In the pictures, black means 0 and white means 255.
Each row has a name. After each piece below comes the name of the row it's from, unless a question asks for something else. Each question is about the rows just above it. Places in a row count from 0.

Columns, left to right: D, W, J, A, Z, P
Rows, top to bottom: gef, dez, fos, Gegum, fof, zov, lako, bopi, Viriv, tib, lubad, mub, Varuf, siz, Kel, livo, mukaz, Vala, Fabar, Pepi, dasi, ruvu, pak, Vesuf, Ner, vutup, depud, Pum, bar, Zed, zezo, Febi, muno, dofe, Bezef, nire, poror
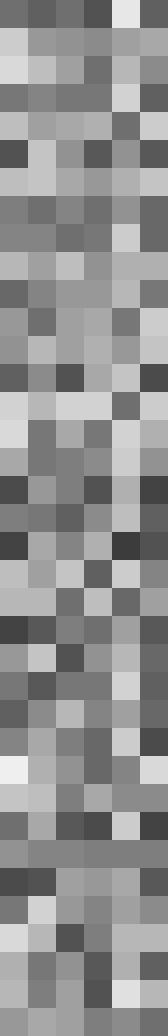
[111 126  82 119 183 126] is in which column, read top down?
J
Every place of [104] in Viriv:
5
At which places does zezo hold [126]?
3 4 5
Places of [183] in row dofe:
1 4 5

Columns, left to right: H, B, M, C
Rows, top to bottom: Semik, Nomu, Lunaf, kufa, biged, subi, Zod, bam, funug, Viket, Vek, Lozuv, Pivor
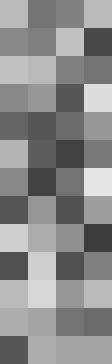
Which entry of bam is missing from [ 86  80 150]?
[158]
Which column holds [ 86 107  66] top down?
M
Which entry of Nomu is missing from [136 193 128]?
[72]
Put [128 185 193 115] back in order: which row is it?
Lunaf
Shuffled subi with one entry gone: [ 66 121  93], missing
[179]

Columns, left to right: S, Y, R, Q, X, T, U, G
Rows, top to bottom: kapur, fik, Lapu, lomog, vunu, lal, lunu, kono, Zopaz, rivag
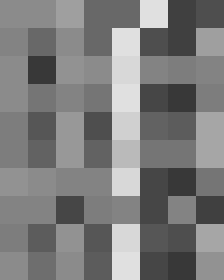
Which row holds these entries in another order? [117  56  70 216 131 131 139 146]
lunu
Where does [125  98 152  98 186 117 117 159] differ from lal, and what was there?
7, [166]
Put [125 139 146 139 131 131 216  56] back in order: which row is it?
Lapu
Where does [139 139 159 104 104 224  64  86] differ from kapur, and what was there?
7, [78]
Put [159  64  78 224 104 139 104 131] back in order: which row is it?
fik
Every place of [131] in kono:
0 1 4 6

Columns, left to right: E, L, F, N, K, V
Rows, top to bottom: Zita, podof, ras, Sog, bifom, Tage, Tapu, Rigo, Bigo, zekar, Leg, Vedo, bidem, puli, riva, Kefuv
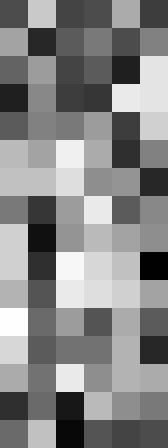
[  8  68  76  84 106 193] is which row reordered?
Kefuv
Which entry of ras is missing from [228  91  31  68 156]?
[99]
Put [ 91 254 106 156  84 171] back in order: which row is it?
Vedo
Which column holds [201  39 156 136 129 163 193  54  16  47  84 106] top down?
L
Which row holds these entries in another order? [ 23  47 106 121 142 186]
riva
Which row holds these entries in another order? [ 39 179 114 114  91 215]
bidem

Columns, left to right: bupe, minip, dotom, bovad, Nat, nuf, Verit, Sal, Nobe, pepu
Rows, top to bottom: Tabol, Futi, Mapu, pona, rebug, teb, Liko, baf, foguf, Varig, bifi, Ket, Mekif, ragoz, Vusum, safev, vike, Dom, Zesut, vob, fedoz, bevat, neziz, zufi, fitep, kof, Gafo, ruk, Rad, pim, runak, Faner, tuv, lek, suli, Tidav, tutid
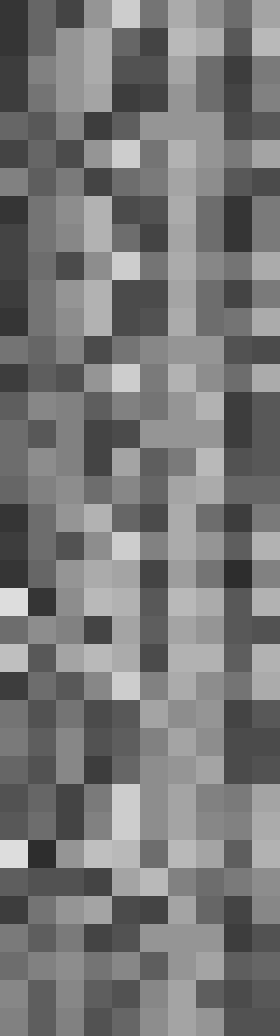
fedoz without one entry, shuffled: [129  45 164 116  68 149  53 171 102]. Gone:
[157]
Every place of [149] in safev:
5 6 7
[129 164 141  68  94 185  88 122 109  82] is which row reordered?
vike
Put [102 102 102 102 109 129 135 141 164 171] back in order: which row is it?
Dom
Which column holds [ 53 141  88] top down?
minip
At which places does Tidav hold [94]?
1 3 7

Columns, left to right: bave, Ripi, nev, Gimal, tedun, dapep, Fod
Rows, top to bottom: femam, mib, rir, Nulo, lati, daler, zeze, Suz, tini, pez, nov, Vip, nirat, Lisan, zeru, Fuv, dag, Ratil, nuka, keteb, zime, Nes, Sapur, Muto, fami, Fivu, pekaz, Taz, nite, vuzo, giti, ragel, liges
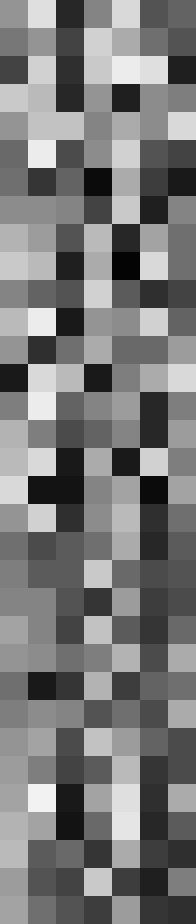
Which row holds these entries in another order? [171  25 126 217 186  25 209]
dag
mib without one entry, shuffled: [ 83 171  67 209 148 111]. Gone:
[119]

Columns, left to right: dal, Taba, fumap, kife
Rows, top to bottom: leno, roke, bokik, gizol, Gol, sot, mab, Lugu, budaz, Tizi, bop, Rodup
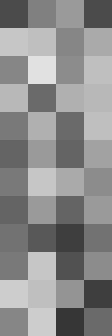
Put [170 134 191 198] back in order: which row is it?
roke
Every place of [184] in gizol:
0 3

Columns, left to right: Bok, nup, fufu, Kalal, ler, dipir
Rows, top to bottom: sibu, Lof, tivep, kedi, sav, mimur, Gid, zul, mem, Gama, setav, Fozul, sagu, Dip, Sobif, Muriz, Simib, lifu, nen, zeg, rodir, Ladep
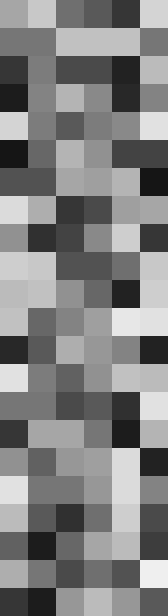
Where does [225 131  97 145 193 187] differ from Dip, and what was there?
1, [124]
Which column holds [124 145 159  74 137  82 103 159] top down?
Kalal
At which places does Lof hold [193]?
2 3 4
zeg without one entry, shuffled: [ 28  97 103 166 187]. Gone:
[61]
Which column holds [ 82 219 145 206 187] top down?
Bok
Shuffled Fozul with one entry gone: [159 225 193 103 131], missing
[231]
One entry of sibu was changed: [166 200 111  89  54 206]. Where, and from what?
5, [212]

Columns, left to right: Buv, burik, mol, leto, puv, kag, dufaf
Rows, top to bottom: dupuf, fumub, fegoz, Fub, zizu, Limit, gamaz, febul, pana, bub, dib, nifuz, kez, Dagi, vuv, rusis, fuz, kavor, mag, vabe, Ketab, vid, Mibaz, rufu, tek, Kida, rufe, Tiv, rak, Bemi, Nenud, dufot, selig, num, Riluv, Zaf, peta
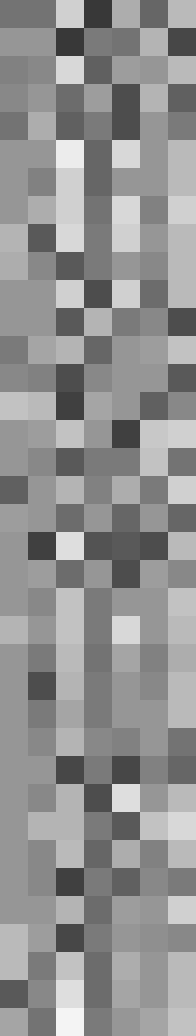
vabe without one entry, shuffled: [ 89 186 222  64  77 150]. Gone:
[83]
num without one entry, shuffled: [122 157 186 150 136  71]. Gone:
[143]
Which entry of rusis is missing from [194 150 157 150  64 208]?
[200]
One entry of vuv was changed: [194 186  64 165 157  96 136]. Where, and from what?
4, [150]

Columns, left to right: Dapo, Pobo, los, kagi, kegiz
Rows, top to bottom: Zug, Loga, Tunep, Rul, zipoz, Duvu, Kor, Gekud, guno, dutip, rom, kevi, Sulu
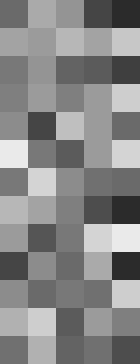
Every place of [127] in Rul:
0 2
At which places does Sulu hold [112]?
0 3
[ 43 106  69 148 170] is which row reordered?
Zug
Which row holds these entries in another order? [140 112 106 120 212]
Kor
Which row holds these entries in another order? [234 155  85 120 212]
guno
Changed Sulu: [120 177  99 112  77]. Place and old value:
0, [112]

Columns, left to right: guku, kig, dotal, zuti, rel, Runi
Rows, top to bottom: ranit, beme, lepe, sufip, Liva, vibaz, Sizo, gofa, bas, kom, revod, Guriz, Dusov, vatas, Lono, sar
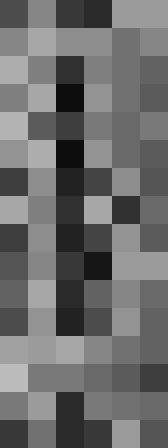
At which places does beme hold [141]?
2 3
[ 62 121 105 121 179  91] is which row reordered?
Liva
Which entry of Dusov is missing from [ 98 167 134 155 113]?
[161]
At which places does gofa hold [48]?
2 4
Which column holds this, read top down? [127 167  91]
kig
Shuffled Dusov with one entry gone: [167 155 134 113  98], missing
[161]
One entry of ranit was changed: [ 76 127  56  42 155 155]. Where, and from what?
1, [134]

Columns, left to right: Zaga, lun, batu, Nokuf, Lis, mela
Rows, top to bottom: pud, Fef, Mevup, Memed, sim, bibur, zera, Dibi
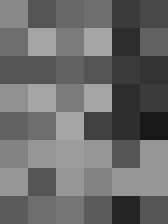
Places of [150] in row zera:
0 2 4 5
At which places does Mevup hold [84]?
0 1 3
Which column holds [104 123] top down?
batu
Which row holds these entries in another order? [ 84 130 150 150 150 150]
zera
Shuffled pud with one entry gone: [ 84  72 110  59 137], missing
[104]

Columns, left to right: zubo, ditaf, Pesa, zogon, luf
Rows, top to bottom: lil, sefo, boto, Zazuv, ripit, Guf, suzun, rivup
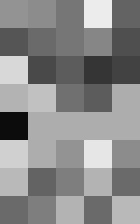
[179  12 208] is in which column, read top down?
zubo
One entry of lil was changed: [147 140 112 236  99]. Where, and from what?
2, [118]
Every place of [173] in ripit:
1 2 3 4
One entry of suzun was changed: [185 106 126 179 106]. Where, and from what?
1, [99]
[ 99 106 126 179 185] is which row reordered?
suzun

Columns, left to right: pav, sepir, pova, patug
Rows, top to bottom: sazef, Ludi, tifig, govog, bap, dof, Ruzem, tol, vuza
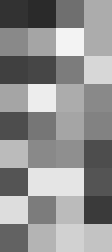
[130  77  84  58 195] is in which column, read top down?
patug
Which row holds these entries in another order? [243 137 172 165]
Ludi
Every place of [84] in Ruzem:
0 3

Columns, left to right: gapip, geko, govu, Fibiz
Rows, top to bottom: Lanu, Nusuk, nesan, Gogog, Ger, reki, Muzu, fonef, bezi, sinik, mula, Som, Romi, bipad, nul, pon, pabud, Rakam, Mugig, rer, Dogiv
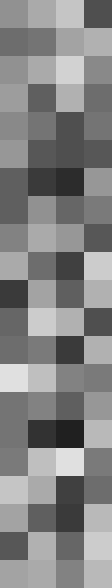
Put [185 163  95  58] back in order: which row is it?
Mugig
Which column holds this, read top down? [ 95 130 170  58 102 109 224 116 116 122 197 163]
gapip
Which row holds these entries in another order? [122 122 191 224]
pabud
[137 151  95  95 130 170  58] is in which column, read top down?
gapip
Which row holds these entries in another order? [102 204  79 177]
Som
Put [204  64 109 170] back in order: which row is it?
sinik

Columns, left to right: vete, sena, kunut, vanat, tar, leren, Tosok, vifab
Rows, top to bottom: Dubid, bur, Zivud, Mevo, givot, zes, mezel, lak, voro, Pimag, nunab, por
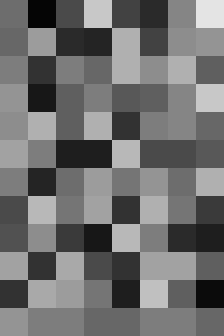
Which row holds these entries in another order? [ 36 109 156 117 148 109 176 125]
mezel
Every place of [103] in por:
3 4 7
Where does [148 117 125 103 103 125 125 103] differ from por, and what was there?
1, [125]
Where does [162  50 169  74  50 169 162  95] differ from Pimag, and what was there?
5, [162]
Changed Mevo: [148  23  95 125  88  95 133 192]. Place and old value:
7, [200]
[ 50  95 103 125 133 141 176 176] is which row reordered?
givot
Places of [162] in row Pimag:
0 5 6

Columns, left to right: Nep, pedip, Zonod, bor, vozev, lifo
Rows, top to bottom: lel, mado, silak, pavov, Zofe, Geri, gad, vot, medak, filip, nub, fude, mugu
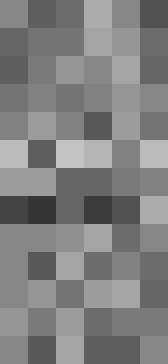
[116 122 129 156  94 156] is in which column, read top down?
pedip
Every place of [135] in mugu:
0 5
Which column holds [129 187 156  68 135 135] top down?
Nep
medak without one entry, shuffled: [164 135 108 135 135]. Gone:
[143]

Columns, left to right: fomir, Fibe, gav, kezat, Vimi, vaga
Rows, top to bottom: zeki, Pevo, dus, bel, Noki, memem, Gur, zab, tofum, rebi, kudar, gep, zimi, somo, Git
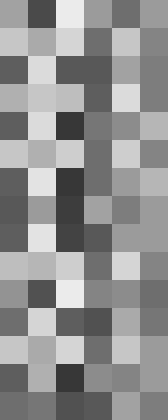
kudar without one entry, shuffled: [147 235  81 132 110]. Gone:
[140]
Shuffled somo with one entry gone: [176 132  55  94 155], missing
[140]
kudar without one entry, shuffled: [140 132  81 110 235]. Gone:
[147]
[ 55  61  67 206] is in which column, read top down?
gav
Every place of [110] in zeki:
4
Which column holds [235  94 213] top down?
gav

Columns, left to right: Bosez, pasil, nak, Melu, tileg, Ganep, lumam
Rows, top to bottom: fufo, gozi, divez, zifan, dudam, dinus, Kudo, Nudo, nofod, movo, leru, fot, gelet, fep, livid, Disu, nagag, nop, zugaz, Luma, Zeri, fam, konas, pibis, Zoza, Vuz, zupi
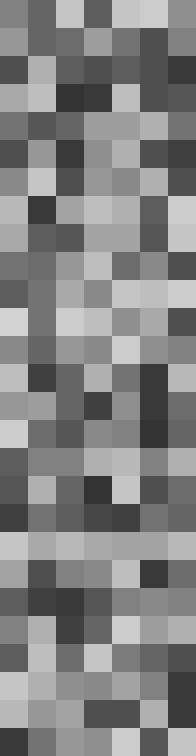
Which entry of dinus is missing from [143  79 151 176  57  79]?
[64]
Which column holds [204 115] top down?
tileg
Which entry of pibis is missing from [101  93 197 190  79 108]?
[123]
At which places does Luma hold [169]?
1 3
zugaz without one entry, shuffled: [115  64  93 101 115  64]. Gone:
[71]
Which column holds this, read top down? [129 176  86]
Ganep
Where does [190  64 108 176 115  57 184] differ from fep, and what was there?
2, [101]

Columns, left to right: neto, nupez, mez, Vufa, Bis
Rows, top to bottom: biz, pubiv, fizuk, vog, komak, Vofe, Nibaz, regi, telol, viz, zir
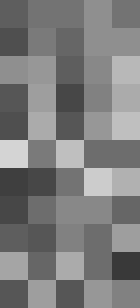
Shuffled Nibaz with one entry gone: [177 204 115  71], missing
[63]
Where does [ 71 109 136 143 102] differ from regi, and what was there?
3, [136]
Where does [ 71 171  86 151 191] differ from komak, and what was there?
0, [79]
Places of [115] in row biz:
1 2 4
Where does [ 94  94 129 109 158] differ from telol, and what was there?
1, [86]
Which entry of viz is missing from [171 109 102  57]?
[165]

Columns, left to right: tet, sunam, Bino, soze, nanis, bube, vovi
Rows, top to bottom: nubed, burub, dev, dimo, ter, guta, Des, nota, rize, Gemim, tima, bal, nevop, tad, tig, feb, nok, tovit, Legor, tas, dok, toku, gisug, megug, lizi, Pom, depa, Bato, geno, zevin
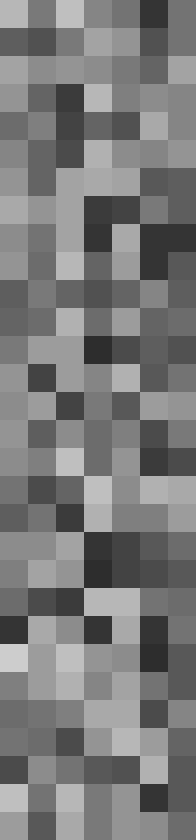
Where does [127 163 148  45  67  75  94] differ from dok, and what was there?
6, [88]
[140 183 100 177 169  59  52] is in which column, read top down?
soze
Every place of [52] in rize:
3 5 6
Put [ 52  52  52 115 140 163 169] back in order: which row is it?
rize

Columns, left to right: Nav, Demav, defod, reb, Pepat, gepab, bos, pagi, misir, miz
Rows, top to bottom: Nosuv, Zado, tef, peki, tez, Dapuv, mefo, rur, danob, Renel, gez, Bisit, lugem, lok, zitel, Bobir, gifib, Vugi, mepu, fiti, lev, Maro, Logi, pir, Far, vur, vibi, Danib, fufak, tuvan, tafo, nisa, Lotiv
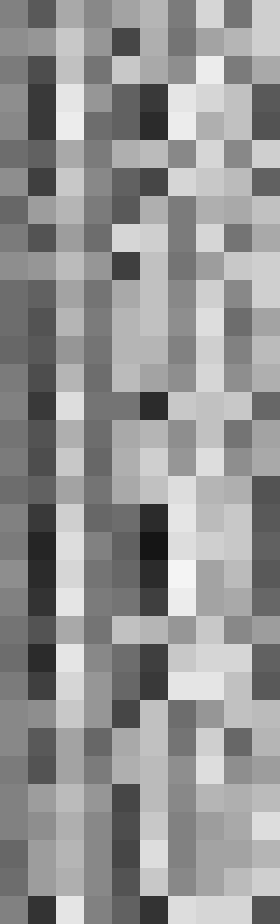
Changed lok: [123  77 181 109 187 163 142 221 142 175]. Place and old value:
7, [214]
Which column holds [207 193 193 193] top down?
gepab
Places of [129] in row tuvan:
0 6

